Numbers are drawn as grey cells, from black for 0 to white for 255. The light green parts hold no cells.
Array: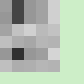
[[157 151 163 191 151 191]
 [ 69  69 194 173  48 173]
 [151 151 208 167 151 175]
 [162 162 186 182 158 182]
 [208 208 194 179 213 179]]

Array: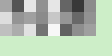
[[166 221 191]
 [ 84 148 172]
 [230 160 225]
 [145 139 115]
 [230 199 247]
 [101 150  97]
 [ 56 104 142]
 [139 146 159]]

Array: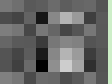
[[120  76 126 102  84  83 128]
 [111  68 118  90  69  64 118]
 [ 89  99  71  89  92 106  75]
 [ 93  22 119  59  26   1 106]
 [107 136 102 119 135 143 103]
 [ 93 180  70 134 180 205  77]
 [101 154  85 129 155 165  89]
 [104  63 119  84  61  47 118]
 [ 84  90  89  89  84  83  85]]

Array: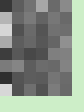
[[ 55 181 214 170  61 123  47 215]
 [ 93 103  81  93  88 133  84  82]
 [114 122 106 103  72  93  93 111]
 [167  99  84  87  79 108  91  82]
 [106 119 113 101 127 105 117 124]
 [138 105 110 144 129 131 107 105]]

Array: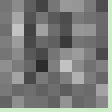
[[117 121 111 126 117 143 125 121  99]
 [139 166 195 156 139 124 164 105 142]
 [ 95  84  67  73  89 103  73 111 114]
 [ 67 118 161 105  73  43 122  98 113]
 [118  90 110  96 117 127 102 110  98]
 [153  77  81  57 143 194 127  93 147]
 [150 122 150 117 156 139 177 112 103]
 [122 113 148 111 127 113 124 107 110]
 [ 78 106 105 100  74 128 102 162 136]]

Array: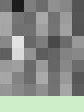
[[112 167 165 136  96 154 166 149]
 [ 28 117 113 226 217 160 131 136]
 [127 107 114 104 147 106 109 125]
 [108 168 159 125  93 154 169 143]
 [144 115 117  73 101 102 114 115]
 [135 155 161 107 131 136 152 165]
 [ 83  85  83 153 136 108  87  92]]

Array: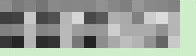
[[142  62 129  54]
 [123  66 135  38]
 [131 198 182 180]
 [117  70 132  44]
 [137  81 137  52]
 [134 182 185 185]
 [135 214 156 119]
 [134  73 149  35]
 [145  89 152 141]
 [135 175 205 169]
 [127 170 171 189]
 [150 128 171 179]
 [137 204 171 146]
 [135 220 145 101]
 [129 182 181 201]]

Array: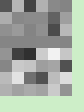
[[ 85 173 144 133 148 134 186 176]
 [182 136 154 133  63 201 226 161]
 [ 67 139 132 133  48 196 112 170]
 [177 139 144 134 204 158  81 162]
 [137  98  75 134 242 165 188 202]
 [132 159 184 133 198  81 221 147]]
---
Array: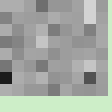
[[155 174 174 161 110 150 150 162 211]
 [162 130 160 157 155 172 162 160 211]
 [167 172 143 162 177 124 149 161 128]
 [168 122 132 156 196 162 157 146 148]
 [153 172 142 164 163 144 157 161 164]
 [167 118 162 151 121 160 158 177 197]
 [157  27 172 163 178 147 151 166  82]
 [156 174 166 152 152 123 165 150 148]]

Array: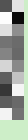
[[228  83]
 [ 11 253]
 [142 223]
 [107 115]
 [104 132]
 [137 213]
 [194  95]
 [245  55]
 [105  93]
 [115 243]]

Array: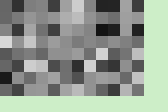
[[ 61 102  49 126 131  62 160 205 132  35  36 162]
 [151 103 122 149 136 148 174 188 146 124 110 159]
 [ 33 132  56 165 113  63 158 145 132  19  31 156]
 [109 216 147 197 133 156 141 123 135 125 141 128]
 [190  88 114 125 103 144 144 155 111 210  92 116]
 [ 84 102  68 205 193  76 111  47 207  71  53 143]
 [194  26 142 108 147 162 112  81 145 157 151 105]
 [115 104  68 150 152  92 163 186 146  99  59 180]]

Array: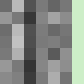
[[119 108 185  83 122 101]
 [140 151 121  55 133 163]
 [118 109 186  81 124 105]
 [113 116 194  79 122 126]
 [144 121 177  73 131  90]
 [142 152 121  52 134 160]
 [115 138 128  59 122 173]]

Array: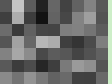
[[ 88  86 197  92  33 102  66  98 131]
 [ 83  63 173  61  18  99  71 131 159]
 [ 92 108  58  97  70  68 126 130 116]
 [126  85 162 103 183 172  63  52  75]
 [ 97 130 167 140  73  92  87  68  82]
 [ 84  89  60  76  38  62 122 154 143]
 [105 138 115 146 120  98 106  65  64]]

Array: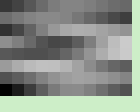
[[104  55  67  87 107 124 132 132 126 117 108]
 [ 62 109 120 131 137 137 132 119 104  89  73]
 [147  49  70  99 128 152 168 174 172 163 155]
 [203 142 127 105  83  71  74  93 126 161 189]
 [202  88  83  79  79  85 101 122 148 173 192]
 [ 93 155 172 186 192 191 180 162 140 119 102]
 [132  81  93 110 130 146 157 162 159 152 143]
 [ 81   2  27  60  94 122 138 139 128 111  93]]
